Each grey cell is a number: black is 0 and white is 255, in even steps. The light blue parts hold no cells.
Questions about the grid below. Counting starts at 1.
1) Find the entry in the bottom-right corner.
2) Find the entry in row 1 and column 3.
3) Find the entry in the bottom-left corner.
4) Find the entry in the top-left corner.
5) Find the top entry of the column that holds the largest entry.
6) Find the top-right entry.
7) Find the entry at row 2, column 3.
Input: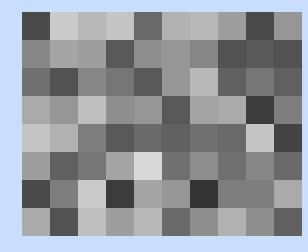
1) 97
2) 184
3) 170
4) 74
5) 105
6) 150
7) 158

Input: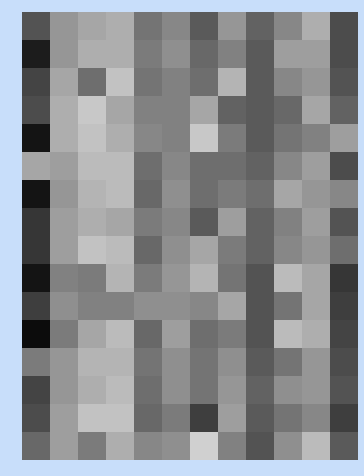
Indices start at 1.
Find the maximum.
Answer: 208
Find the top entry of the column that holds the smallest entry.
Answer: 83
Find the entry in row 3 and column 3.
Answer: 110
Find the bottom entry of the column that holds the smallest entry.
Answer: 104
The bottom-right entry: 90
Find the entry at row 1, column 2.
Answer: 150
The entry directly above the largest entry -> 62
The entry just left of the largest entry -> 143
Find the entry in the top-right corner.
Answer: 76
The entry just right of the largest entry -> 129
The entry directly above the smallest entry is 62
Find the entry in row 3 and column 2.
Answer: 166
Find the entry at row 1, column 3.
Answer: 166
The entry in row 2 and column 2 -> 150
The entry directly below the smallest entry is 123
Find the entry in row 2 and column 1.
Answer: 28
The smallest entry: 12

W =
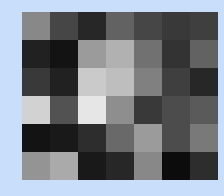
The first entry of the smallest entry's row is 148
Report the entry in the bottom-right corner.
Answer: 45
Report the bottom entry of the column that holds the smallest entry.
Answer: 12
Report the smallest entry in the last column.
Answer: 39
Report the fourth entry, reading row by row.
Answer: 98
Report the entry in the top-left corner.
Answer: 136
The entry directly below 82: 25
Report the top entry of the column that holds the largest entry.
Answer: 39
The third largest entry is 202
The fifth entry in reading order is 70
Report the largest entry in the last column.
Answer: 121
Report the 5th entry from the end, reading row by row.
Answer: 25
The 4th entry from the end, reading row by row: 39

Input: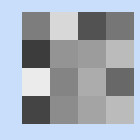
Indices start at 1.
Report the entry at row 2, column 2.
148
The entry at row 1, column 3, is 82
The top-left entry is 125
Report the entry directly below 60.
235
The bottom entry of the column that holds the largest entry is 68

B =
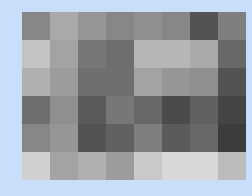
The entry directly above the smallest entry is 68
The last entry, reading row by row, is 188
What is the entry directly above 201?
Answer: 127
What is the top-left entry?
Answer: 135
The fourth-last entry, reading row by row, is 201
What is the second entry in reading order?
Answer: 170
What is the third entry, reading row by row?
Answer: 150
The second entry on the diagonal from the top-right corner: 170
